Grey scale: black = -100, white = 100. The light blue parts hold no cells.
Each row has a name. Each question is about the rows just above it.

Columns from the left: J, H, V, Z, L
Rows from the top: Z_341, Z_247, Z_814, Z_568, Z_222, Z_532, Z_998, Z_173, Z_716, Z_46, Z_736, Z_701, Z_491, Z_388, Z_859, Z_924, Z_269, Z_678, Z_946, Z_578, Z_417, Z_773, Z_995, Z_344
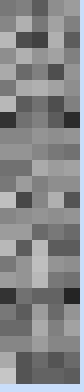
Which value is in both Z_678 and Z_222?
[16]
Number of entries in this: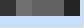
5
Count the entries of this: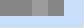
4
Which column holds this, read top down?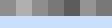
Z
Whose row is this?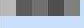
Z_998

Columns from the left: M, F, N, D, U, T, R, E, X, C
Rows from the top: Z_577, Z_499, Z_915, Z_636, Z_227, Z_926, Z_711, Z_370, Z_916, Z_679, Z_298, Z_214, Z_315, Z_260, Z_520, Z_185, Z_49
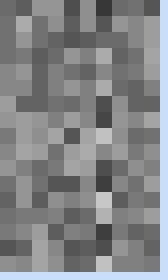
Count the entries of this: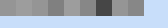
9
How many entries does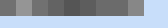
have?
9
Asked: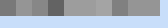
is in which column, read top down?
F

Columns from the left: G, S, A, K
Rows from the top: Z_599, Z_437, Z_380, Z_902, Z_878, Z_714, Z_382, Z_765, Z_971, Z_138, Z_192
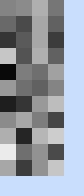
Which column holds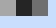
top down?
S
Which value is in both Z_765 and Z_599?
[8]
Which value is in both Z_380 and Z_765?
[31]
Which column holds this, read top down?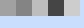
K
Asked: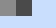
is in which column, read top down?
S
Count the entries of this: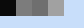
4
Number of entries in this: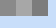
3

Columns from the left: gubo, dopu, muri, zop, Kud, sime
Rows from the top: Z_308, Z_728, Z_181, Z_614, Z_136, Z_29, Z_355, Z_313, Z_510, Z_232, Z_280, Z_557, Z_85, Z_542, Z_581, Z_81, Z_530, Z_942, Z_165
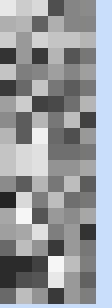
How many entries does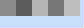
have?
5
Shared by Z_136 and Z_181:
[54]
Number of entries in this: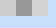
3
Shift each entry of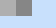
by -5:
[32 -1]
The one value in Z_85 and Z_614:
[-7]
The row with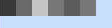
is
Z_29

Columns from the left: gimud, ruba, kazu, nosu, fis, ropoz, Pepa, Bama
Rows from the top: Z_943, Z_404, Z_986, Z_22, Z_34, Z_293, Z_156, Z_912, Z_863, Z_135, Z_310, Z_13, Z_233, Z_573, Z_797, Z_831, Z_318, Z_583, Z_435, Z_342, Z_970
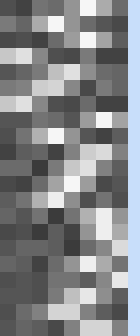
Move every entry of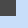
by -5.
[-48]
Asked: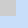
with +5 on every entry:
[66]

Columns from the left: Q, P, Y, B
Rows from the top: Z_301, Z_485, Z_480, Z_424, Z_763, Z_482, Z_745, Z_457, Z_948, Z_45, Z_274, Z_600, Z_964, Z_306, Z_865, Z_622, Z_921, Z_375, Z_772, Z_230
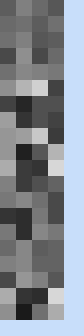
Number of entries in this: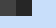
2
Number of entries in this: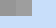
2
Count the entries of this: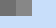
2

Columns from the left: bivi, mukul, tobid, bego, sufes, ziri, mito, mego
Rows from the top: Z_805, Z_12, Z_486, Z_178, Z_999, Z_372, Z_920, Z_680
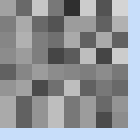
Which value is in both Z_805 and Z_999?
[-6]
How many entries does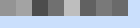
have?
8
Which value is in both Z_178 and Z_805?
[60]

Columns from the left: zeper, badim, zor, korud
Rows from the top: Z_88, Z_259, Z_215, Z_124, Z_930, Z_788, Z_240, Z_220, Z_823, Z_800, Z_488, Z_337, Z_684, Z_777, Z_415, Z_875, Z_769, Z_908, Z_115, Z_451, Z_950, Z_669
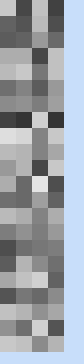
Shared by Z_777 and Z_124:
[36]
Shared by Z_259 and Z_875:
[-39]

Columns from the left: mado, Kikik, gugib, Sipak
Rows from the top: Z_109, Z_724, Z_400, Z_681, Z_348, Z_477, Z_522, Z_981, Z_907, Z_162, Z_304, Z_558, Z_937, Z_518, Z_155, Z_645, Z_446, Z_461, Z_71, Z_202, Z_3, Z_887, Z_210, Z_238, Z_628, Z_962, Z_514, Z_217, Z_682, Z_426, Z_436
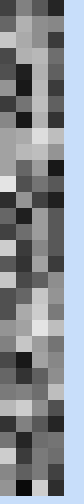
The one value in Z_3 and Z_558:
[79]
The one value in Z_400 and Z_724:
[11]
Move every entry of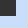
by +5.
[-55]
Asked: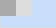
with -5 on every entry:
[28 68]
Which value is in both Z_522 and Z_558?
[-9]
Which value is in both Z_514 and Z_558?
[-31]
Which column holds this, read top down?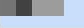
gugib

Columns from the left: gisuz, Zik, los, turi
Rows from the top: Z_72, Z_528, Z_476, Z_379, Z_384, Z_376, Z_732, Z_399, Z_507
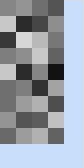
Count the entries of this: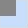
1
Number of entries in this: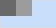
2
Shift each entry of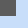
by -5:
[-33]
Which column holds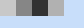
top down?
los

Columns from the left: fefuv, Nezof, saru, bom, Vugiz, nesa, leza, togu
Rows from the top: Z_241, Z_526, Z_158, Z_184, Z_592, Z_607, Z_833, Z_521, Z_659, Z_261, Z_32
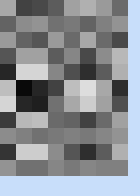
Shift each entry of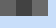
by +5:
[-17 -43 -12]
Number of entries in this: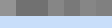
7
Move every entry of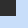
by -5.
[-69]
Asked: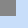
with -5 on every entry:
[0]

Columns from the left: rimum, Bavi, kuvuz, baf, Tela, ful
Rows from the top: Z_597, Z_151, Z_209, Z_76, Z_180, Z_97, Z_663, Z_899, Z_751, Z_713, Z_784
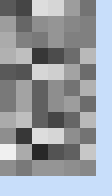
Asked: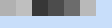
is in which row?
Z_76
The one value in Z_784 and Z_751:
[11]
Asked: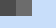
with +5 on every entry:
[-35 -10]

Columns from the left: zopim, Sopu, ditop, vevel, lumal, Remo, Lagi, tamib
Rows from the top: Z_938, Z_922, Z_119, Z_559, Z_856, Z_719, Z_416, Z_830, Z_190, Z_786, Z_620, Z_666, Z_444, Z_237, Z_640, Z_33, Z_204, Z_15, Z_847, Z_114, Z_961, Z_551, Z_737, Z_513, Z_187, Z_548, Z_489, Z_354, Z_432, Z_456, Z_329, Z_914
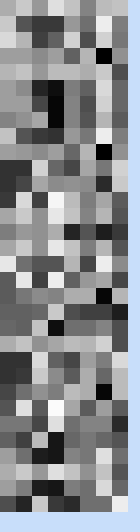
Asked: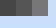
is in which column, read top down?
zopim
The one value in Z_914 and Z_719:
[-72]
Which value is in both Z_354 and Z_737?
[-24]
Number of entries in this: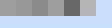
6
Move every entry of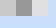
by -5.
[53 14 70]

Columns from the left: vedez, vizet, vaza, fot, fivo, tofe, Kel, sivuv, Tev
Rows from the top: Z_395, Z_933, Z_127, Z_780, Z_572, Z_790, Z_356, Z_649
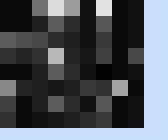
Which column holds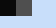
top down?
vizet
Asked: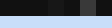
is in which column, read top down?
tofe
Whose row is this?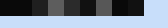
Z_933
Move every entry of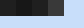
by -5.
[-81 -87 -81 -60]

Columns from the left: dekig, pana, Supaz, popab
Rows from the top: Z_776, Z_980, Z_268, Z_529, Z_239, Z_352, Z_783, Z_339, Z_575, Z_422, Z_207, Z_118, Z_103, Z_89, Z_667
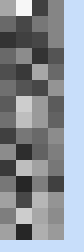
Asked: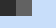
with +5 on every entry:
[-60 -18]
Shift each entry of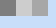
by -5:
[-6 56 26]
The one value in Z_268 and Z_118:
[-50]
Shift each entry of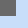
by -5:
[-23]
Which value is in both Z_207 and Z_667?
[26]
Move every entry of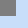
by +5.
[4]

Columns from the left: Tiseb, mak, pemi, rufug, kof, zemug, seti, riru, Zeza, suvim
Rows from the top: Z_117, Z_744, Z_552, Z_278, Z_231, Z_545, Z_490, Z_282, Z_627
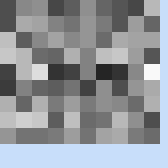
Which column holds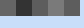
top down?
rufug
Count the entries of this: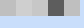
5
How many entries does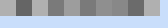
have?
10

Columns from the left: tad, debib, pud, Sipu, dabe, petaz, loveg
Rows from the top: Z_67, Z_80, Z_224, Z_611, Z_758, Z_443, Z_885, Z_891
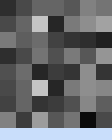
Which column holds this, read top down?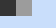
pud
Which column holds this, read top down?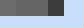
debib
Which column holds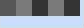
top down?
dabe

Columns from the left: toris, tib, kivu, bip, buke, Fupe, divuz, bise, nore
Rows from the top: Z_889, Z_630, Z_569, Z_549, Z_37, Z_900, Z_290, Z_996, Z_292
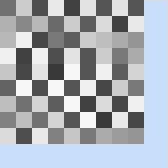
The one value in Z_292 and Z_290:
[72]
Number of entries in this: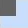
1
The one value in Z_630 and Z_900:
[60]
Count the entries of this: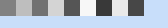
9
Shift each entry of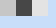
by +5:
[ 60 -39  83]

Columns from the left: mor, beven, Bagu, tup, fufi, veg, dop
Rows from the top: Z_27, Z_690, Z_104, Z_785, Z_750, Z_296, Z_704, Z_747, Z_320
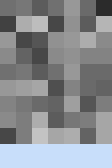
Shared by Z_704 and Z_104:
[-33]
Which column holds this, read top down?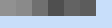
tup
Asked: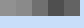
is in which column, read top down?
tup
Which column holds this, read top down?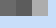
veg
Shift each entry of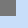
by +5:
[-2]
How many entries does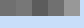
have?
5

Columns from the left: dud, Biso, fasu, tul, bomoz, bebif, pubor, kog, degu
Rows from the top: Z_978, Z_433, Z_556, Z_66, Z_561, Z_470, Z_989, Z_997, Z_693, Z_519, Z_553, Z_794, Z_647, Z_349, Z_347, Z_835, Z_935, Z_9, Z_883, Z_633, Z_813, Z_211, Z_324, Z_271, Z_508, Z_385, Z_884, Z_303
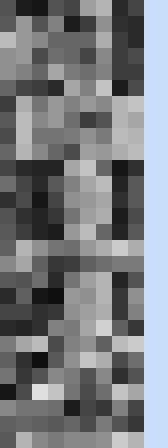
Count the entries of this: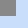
1
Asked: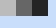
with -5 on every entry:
[ 42 -25 -77]
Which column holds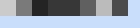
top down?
kog
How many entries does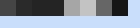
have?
8
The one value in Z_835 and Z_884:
[-25]
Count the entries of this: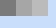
3

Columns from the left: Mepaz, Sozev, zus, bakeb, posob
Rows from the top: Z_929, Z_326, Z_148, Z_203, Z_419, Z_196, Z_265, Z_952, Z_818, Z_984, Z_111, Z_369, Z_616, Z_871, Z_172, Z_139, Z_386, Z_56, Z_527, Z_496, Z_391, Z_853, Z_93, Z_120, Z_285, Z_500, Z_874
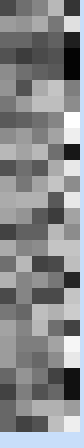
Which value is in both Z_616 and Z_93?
[82]
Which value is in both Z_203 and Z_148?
[-36]
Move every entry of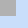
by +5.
[44]
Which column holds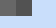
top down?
Mepaz
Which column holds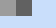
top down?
Sozev

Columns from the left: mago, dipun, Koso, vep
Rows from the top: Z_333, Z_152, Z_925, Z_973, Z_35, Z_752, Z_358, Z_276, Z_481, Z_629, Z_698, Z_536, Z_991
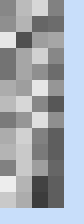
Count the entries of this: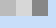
3
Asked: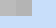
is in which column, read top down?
dipun

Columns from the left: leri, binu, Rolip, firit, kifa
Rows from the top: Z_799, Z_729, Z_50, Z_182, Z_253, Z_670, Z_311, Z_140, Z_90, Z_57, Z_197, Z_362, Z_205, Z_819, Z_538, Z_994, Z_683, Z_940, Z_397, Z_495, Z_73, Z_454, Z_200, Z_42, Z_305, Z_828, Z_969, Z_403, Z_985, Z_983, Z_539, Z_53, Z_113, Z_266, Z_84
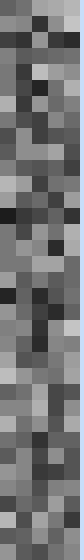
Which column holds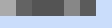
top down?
kifa
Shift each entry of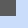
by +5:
[-24]
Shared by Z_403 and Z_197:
[-23]
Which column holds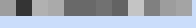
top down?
kifa
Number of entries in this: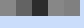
5

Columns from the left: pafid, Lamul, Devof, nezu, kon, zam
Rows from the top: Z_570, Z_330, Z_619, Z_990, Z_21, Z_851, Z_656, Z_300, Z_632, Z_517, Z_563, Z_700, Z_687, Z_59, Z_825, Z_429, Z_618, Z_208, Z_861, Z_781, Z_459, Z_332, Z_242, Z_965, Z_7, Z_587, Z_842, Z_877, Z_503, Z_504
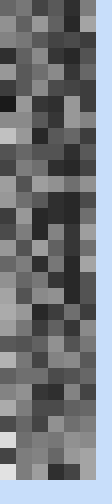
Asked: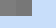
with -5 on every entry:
[ -7 -12]
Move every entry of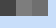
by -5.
[-52  -7 -18]
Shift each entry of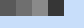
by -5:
[-35 -18   3 -63]
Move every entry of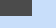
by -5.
[-46 -46]

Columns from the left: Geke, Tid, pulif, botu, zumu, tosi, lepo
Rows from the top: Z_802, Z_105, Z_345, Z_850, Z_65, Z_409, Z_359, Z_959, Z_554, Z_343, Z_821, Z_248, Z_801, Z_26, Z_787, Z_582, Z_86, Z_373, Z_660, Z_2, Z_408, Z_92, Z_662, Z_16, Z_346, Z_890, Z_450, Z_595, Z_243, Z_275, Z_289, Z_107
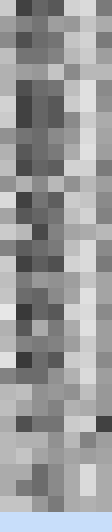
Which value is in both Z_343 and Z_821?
[-4]
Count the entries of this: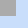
1
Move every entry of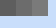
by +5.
[-21 -10   1]
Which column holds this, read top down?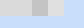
tosi

